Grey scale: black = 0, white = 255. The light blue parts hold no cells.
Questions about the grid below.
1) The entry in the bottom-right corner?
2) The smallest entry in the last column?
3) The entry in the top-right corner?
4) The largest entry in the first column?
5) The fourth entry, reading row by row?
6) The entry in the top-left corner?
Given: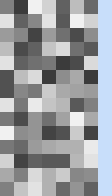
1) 97
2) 59
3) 105
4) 241
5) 210
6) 128

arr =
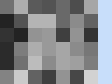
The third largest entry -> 188
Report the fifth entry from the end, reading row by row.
98
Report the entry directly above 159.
139
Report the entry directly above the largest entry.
125
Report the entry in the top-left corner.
113
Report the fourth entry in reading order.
83
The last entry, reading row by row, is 210
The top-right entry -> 166
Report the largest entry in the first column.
131
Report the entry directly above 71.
159
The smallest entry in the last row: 63
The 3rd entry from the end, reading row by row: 147
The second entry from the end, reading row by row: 71

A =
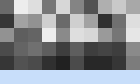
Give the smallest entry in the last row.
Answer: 33
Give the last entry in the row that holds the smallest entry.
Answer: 124
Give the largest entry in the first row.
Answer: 237
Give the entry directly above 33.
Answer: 62
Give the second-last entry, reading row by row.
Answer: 54
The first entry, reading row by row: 106
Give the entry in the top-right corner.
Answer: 168
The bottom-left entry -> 54
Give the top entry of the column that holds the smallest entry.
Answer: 215
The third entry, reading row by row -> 222
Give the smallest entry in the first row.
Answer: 82

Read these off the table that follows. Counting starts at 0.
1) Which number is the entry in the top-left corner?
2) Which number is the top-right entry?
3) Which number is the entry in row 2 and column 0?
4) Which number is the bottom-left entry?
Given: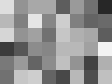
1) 222
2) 39
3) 214
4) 113

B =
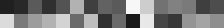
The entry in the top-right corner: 77
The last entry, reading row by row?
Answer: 142
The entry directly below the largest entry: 26
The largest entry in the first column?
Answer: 219
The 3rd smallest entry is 40
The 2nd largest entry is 232
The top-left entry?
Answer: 32
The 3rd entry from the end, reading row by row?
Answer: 149
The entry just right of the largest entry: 205
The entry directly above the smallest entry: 247

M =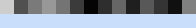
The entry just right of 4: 46
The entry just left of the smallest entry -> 59

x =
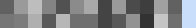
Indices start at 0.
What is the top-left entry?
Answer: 97
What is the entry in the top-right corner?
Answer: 97
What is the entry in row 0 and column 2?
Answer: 189
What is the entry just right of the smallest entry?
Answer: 197
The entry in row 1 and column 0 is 118
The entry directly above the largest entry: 161
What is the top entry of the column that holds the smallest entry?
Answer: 62
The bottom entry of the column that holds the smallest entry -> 50

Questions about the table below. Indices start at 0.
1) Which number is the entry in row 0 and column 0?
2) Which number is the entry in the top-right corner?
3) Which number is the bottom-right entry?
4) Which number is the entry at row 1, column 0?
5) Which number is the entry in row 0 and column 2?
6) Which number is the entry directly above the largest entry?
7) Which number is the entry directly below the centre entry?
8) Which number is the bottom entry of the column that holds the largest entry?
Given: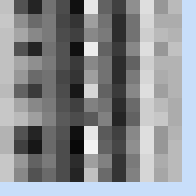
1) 193
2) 186
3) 186
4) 199
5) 36
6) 230
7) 129
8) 193

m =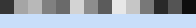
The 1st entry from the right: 14
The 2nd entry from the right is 84
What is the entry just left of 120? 198
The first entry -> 53

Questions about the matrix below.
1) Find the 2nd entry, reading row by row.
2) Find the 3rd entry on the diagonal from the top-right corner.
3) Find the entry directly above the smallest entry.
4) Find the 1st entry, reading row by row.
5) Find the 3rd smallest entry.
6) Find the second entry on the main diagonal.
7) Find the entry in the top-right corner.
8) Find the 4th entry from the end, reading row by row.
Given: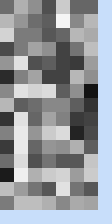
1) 176
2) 102
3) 143
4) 109
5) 35
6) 149
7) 102
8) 176

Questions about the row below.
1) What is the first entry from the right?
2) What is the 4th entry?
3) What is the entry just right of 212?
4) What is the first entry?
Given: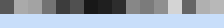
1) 184
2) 115
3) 101
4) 87

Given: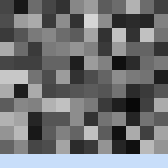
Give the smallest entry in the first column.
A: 58
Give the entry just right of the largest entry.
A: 141
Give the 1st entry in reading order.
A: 70
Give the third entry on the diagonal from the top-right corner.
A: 50
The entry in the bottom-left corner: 100
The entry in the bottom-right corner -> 148
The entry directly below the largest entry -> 164
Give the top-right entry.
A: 64
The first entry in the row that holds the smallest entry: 92
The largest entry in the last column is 171
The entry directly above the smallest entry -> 43
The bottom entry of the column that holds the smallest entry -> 16
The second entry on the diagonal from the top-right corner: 37
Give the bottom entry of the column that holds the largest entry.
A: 58
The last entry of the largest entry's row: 129
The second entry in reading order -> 24
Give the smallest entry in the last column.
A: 30
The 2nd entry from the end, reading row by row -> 185
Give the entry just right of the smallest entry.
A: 64

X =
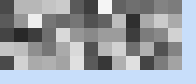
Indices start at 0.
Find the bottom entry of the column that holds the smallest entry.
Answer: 210
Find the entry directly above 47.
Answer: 111
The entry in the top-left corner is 74
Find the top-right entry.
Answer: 124
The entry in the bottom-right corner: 163
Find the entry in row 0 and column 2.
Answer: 183
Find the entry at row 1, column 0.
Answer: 90
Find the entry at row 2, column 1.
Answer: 40
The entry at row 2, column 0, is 68
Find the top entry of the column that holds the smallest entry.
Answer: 183
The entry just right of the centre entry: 156
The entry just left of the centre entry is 150
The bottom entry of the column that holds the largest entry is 55
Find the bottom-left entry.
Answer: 74
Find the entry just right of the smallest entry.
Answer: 61

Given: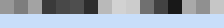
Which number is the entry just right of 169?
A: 144
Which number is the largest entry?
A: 210
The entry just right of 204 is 112
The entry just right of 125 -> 163
